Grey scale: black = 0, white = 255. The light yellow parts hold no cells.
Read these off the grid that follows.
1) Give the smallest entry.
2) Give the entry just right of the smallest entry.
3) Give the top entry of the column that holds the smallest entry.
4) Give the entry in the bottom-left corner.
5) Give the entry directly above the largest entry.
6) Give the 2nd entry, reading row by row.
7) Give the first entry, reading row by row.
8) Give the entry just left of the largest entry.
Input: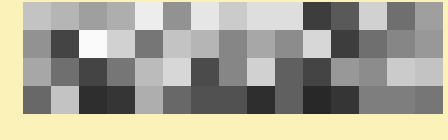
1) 40
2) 53
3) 61
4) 104
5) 159
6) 181
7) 195
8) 68

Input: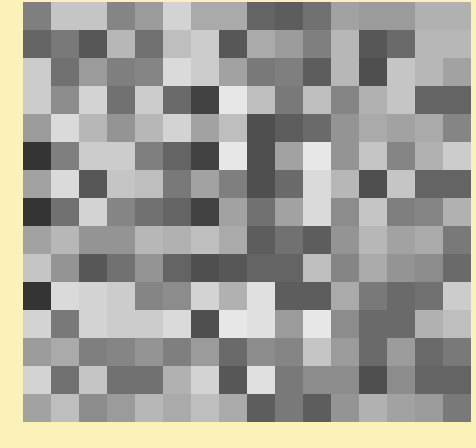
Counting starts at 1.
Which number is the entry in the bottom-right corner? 121
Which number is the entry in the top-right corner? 177
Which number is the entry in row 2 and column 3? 87
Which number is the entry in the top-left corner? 127
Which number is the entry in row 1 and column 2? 197
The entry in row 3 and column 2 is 113
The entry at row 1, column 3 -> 197
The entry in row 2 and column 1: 100
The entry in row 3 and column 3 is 155
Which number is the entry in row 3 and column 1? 204
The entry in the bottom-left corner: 162

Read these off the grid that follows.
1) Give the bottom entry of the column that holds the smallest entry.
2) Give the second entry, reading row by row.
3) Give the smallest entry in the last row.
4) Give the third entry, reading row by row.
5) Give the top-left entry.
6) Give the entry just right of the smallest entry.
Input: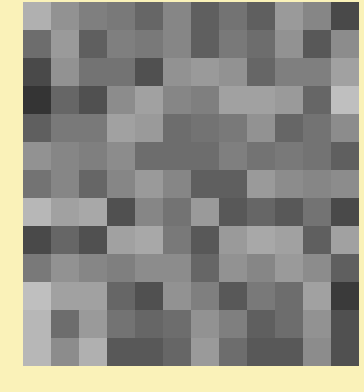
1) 183
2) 146
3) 80
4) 127
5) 176
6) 102

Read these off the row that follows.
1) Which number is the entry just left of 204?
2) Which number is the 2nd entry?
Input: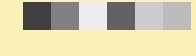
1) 98
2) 128

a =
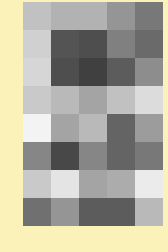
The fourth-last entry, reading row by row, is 149
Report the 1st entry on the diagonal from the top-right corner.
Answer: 120
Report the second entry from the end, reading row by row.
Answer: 92
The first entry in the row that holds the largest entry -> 243
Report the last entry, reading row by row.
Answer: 185
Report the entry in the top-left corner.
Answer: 193
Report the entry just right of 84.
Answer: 78
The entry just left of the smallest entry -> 78
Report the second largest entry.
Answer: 235
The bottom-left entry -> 112
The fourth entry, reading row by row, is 149
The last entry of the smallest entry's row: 141

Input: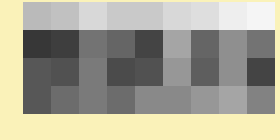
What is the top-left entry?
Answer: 186
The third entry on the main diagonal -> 122
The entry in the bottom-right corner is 130
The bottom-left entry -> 87
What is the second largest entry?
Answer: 238
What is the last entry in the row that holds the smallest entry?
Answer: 115
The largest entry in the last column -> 245
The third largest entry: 222
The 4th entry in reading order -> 201
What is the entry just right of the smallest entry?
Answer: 62
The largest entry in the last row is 165

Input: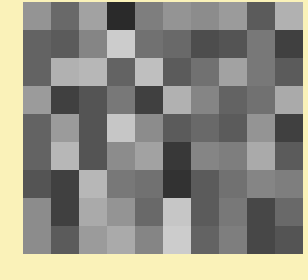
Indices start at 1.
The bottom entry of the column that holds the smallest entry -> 170
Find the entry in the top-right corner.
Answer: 177
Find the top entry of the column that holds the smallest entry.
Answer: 42
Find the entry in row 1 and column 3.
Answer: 162
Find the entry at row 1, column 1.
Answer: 148
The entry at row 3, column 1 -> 99
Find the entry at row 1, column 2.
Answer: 105
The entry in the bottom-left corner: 140
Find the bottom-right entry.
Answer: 84
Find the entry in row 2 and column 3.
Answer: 133
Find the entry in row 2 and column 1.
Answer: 99
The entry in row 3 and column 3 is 183
